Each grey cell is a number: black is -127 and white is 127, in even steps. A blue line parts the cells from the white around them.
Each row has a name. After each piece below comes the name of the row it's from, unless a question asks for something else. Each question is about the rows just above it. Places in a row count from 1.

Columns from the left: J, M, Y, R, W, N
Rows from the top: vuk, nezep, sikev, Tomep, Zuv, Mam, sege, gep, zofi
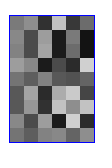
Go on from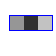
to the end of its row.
[14 66]
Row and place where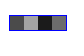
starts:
sikev, 2
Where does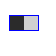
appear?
Tomep
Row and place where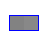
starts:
zofi, 3
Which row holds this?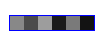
nezep
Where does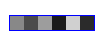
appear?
gep

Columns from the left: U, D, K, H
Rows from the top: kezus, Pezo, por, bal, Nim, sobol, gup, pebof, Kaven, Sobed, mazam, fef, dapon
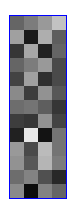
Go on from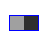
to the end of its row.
[-53]
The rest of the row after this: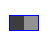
[-40]
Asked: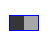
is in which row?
por
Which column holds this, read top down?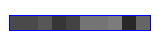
H
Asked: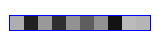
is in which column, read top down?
K

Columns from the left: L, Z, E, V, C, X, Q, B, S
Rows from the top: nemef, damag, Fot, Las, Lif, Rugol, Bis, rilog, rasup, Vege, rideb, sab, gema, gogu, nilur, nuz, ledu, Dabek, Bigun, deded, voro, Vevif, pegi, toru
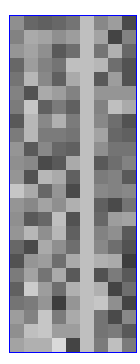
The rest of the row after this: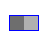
[ 63  48 -59 -17]
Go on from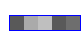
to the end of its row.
[2]
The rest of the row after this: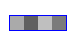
[  2 -38]
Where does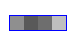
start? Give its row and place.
Fot, 3
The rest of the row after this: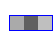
[ -4   2 -38]

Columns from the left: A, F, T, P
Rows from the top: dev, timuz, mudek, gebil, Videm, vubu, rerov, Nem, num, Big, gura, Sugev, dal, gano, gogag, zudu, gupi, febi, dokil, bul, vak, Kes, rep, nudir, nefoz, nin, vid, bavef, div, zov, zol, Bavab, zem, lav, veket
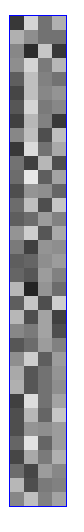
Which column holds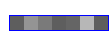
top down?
A
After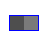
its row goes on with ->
[1]
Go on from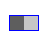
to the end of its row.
[-49  78]
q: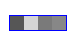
rerov

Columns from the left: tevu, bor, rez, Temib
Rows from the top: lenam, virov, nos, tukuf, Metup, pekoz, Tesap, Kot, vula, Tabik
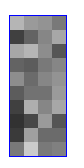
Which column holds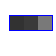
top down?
tevu
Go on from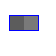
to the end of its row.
[6]
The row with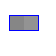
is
Metup
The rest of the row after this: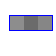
[19]

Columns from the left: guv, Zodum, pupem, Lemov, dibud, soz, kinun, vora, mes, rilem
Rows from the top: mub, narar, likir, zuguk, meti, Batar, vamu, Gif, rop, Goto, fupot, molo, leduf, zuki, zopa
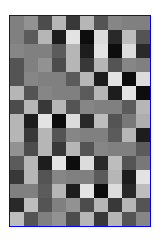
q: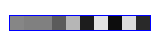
likir
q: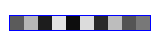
fupot

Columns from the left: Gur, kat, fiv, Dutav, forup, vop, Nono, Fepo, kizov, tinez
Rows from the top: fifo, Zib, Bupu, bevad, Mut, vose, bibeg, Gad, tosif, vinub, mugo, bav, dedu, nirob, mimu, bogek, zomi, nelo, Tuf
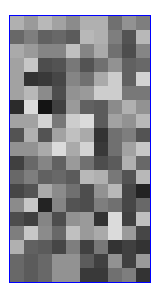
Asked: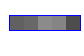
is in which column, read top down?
Dutav
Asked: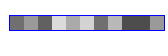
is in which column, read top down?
vop
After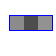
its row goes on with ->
[26 77 77 -7 -7]

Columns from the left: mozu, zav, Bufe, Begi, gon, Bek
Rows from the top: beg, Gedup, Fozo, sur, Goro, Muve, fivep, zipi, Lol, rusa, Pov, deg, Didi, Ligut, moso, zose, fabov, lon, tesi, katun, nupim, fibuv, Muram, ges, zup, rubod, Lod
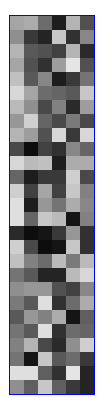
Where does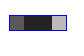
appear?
tesi
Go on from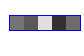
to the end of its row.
[-26]
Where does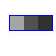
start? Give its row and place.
sur, 1
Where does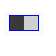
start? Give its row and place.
deg, 4

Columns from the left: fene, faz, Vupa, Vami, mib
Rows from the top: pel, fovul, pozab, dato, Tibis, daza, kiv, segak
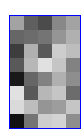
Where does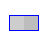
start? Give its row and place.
pozab, 4
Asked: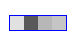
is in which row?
daza
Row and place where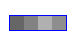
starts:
Tibis, 2
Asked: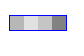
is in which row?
dato
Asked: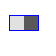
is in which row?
daza
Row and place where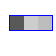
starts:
pozab, 3

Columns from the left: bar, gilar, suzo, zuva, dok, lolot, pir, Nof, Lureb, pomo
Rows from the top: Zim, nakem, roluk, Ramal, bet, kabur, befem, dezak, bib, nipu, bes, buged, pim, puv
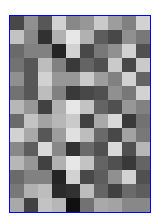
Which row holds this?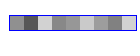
Zim
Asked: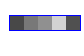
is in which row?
roluk

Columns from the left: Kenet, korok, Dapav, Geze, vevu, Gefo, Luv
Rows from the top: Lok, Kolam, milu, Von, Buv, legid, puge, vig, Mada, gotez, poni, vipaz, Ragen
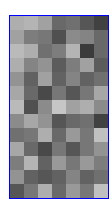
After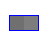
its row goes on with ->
[ 52 -68 -22]
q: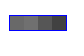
Lok

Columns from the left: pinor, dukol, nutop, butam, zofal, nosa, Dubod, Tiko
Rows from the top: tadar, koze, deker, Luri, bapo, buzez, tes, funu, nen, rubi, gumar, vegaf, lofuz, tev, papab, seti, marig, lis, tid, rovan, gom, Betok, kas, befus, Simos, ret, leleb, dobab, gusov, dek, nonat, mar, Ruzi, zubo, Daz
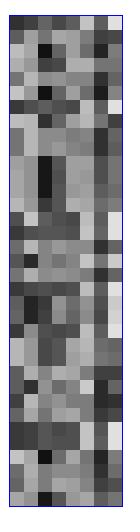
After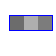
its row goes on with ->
[ 11  11  -3 -78 -19]
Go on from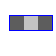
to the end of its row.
[96]
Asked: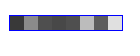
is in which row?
kas

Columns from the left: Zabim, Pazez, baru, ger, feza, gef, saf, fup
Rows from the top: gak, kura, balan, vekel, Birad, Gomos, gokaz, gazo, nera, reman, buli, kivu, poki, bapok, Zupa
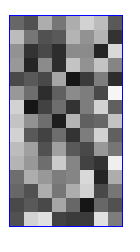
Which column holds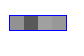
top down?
Pazez
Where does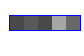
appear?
bapok
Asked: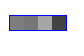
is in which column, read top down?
ger
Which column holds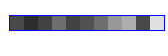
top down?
baru
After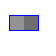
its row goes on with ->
[-97  52 -31 -24  67]
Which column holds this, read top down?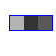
feza
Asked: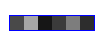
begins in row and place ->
Birad, 3

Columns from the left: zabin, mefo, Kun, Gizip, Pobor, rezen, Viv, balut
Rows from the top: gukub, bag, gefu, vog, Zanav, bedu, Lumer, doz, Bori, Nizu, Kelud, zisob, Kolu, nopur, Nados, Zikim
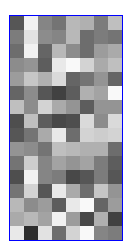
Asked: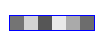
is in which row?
Kolu
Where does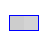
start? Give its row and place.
Bori, 7
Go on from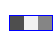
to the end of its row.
[ -3 -55 -41  -3 -41]
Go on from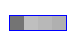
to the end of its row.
[ 48 -18]
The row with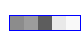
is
nopur

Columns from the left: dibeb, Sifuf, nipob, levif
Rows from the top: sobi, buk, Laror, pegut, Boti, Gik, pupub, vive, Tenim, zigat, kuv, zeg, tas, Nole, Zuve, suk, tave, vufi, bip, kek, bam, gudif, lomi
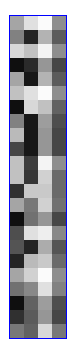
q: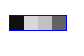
pupub
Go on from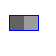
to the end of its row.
[-49]
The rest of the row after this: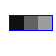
[-49]
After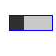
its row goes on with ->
[-21]
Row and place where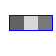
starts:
lomi, 2
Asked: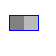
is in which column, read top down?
dibeb

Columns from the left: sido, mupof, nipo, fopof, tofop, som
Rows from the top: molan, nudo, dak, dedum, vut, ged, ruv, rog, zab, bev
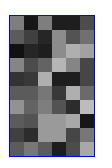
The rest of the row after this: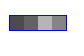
[-57]
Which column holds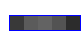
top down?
mupof
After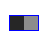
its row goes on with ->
[-44 -15]
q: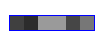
zab
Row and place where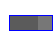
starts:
ged, 1
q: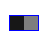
molan

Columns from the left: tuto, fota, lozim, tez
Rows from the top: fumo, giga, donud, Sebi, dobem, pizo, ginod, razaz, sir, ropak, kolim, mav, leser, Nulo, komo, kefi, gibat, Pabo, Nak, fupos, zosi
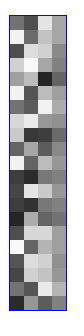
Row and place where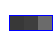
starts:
sir, 2
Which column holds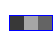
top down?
fota
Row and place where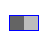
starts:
kolim, 2
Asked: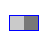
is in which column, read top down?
lozim
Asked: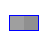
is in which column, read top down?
tez

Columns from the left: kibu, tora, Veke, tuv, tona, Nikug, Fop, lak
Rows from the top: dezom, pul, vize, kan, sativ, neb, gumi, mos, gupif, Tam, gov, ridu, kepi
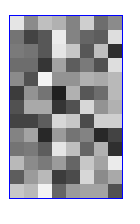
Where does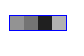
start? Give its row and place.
neb, 2
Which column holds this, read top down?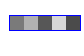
Nikug

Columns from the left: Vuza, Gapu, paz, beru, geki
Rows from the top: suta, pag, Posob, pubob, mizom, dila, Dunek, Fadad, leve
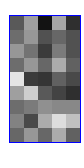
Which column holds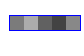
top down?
beru
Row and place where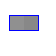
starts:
Dunek, 3
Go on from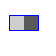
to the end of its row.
[-60 -80]
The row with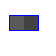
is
dila
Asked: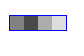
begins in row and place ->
Fadad, 1
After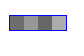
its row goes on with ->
[-30]
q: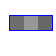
pubob

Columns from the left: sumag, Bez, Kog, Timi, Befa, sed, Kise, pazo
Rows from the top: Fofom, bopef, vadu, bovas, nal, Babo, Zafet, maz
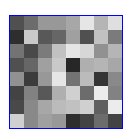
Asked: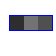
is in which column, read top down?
sumag
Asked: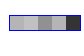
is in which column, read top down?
Kise
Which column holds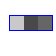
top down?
Bez

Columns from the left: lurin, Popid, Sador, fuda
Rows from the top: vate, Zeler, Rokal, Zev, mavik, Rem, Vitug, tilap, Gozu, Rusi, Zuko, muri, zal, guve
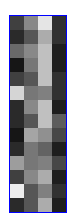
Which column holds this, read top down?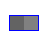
Sador
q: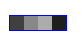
muri
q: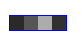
Zeler

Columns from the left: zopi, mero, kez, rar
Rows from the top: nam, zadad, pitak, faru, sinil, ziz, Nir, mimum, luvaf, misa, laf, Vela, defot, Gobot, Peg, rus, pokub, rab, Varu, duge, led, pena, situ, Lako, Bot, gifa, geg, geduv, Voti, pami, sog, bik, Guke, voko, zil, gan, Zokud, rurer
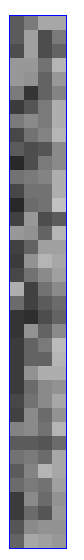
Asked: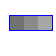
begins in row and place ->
geduv, 2
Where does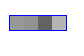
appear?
rus
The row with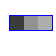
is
gifa
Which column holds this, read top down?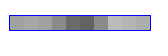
rar
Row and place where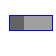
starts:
pokub, 2

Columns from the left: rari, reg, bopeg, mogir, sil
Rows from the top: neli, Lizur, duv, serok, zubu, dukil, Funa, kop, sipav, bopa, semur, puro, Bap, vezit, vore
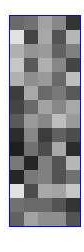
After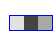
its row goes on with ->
[-44  54]
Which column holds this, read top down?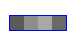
reg
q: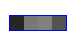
puro
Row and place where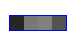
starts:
puro, 1
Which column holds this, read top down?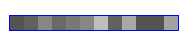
mogir
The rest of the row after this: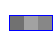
[-75]
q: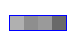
zubu

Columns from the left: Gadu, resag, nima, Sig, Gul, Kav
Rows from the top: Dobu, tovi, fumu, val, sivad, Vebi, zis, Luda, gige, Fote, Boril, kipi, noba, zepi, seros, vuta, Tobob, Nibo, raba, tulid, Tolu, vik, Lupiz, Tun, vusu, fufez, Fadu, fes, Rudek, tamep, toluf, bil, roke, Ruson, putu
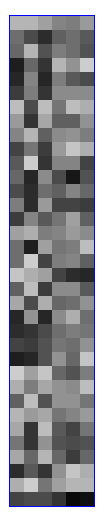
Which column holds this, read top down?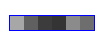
nima
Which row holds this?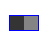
Boril
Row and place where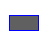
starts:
Luda, 4
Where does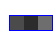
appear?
noba
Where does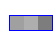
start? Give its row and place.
vuta, 1
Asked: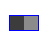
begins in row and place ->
tulid, 3
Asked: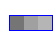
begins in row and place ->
Ruson, 3

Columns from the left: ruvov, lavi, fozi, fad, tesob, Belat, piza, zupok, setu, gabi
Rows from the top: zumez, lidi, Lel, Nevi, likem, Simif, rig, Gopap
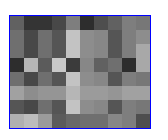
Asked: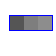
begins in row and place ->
lidi, 8
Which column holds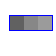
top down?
piza
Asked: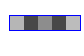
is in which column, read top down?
lavi

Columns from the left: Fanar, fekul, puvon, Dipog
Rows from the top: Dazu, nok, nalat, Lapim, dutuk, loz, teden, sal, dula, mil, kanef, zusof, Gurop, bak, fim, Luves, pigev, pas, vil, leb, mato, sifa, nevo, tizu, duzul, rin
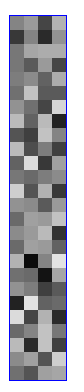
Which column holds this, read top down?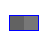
Fanar
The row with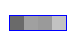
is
fim
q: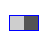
Gurop

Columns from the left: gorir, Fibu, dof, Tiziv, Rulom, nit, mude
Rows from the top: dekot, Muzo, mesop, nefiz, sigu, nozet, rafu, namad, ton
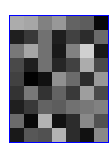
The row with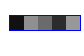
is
sigu
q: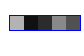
namad
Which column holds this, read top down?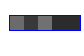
Rulom
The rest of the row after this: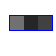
[ 44 -54]
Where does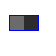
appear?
sigu
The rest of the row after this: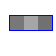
[-102    1   80 -102]

